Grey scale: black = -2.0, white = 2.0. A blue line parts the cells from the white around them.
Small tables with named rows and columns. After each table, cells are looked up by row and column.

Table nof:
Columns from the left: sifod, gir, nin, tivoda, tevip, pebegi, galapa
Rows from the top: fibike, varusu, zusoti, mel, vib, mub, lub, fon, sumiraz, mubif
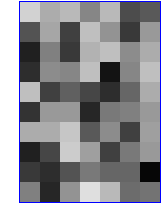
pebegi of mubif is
-0.3
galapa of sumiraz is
-1.9
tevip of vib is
-1.3
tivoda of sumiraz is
-0.1
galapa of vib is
0.7
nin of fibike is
0.9
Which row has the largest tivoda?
mubif

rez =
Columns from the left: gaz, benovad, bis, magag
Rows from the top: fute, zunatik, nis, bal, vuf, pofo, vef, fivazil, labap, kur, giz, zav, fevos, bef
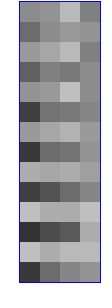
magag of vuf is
0.2
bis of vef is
0.8
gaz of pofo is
-1.0
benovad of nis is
0.6
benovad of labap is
0.6
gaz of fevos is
1.0
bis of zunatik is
0.4
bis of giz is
0.7
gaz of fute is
0.2
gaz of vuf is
0.3
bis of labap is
0.7
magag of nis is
0.0

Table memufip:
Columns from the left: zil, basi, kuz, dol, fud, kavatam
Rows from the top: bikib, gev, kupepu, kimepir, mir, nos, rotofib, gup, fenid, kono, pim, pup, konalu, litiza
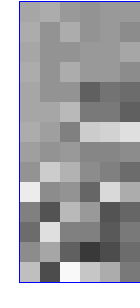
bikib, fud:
0.4
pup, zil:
-0.3
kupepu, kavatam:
0.6
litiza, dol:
1.1
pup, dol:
0.0
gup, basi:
0.3
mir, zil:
0.6
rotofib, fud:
1.3

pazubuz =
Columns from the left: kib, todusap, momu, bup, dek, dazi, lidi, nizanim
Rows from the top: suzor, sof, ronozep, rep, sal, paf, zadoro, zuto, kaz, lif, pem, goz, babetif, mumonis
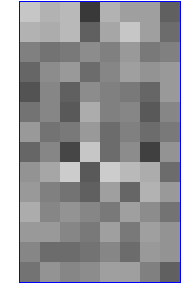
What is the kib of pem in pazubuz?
0.7
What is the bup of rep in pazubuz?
-0.3
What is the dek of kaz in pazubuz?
1.2
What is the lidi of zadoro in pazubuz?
-0.3
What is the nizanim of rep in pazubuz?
0.4
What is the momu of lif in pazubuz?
-0.2
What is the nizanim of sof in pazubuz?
-0.3
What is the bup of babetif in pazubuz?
-0.2
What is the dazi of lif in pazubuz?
-0.4
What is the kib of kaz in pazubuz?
0.3
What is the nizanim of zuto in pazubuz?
0.3
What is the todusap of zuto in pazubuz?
0.1
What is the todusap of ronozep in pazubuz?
-0.2
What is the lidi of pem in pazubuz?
0.2

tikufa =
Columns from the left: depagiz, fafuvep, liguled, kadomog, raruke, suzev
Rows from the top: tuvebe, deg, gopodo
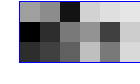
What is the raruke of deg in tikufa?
-1.0
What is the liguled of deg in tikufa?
-0.1
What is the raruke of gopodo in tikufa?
-0.1
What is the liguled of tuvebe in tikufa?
-1.7
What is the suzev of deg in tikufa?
1.2
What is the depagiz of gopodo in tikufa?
-1.3
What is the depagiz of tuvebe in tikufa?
0.5
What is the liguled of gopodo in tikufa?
-0.5
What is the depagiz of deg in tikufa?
-2.0
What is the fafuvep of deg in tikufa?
-1.3
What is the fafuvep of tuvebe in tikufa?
0.2
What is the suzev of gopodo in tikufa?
1.4

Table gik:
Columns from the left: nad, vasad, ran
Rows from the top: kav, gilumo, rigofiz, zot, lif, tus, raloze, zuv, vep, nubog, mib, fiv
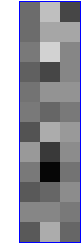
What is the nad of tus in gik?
-0.1
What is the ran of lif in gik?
0.3
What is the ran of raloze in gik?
0.4
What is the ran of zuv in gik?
0.2
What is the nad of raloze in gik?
-0.7
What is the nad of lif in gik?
-0.2
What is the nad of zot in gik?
-0.5
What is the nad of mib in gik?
0.1
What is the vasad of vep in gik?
-1.9
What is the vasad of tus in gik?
-0.4
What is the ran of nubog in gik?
0.2
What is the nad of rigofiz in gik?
-0.1
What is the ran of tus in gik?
-0.1
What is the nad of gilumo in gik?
-0.3
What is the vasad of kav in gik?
1.0

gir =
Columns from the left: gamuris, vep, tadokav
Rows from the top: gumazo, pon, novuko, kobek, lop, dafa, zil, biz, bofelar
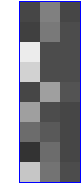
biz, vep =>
-0.3
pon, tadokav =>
-0.8
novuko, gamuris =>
1.7
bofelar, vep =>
-0.2
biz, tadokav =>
-0.9
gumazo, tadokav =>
-0.9
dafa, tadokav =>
-0.9
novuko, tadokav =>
-0.8
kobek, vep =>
-0.8
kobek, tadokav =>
-0.8
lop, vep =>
0.5
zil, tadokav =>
-0.9
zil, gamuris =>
-0.3
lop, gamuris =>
-0.9
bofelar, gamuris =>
1.1
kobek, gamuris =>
1.3

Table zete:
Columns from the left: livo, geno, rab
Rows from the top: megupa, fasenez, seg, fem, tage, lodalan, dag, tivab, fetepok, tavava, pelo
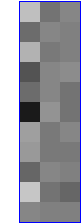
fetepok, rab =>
0.0
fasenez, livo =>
-0.3
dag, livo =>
0.5
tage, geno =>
0.1
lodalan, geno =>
0.3
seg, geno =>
-0.1
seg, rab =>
0.0
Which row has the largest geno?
lodalan

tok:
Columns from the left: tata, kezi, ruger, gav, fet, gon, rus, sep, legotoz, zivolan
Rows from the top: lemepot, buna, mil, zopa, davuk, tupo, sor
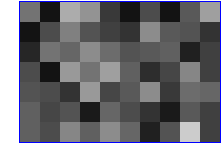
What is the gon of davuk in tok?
-0.6
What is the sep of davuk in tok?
-1.1
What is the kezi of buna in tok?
-0.8
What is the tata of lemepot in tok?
-0.2
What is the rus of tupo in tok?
-1.2
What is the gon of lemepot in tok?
-1.7
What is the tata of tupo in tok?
-0.5
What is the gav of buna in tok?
-0.7
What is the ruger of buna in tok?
0.0
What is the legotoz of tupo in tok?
-0.6
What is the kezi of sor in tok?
-0.8
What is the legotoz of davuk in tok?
-0.3
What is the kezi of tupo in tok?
-0.9
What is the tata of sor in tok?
-0.5
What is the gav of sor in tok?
-0.5

